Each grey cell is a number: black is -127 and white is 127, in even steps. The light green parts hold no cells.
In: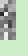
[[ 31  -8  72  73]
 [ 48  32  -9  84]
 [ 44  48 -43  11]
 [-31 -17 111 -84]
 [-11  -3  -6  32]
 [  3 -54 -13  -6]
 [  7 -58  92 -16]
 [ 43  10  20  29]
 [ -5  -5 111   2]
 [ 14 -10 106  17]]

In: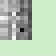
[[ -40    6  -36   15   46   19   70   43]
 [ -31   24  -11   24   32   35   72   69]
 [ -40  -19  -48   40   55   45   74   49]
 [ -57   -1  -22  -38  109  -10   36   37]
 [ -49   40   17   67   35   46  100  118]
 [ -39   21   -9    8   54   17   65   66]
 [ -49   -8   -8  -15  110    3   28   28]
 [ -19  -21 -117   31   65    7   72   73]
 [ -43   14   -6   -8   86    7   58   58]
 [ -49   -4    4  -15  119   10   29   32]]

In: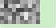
[[ 16  48  67  40  42 -32 -21   8 -40  50]
 [ 36 -15  82  -5  37  94  43  66 -67  85]
 [ 46  23 -38 -16 -60 -61  46 -31  -8 -13]
 [-23  33  46 104  56  -8 -39  14  17  55]
 [ 16  55   0 101 -25  56 -31  79  11 -32]
 [-24  58  34  -4  10  53 -13  32 -19  22]]

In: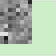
[[ -85   32   43   18   14  -13   16   32]
 [  -5   59   52  -32    5   15   28   19]
 [  25   29   15   62  -22  -54   37    6]
 [  54  -38   18  -54    6   13    5  -47]
 [  31   34   -3   10  -25  -52   -3   19]
 [  19   21   53   11   -4  -12   -2   -7]
 [  24    3   17   -6  -14  -47   73   21]
 [ -21   31  -14   -9    6  -20  -24   36]
 [   2   19   46    3   21   46   99   97]
 [ -29    3   13   32   12   55 -100    0]
 [  43  -14   -9   -7   10   25  -52   -4]]

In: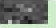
[[ -39  -45  -43  -49  -34  -33  -40  -44  -41  -35  -41  -54]
 [ -57  -44  -56  -25  -41  -46   -2  -10  -60  -42  -43  -74]
 [ -58  -55  -38  -40   33   -8  -14  -65  -66  -91  -81  -63]
 [ -35  -49  -51  -46  -43  -37  -46  -32  -38  -38  -42  -49]
 [ -72  -60  -42  -34  -56  -92  -35  -59  -81  -30  -36  -63]
 [ -11  -38  -54  -61 -101  -75  -69   -3  -40   64  -53  -49]]

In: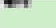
[[  49  -57   11  -25  -36 -107  -86   82]
 [  73   -4   83   66   18  -33   46  107]]

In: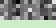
[[  99  -55  -74  -46    8   39  -59   35  -28 -127  -86  -29   38  -65]
 [ -20   56    9  -77   17   -9  -14   -3  -14   44  -50  -37    0   42]
 [ -60  -20  -49  -52   -2   -9  100   -5  -19  -74  -10  -37    0   -3]
 [  44  -20  -41  -45    4   37  -55   35  -14  -95  -64  -37   48  -26]
 [ -57  -20 -105   44    4   -9  -55   35   -2   60   25  -37    0   87]]
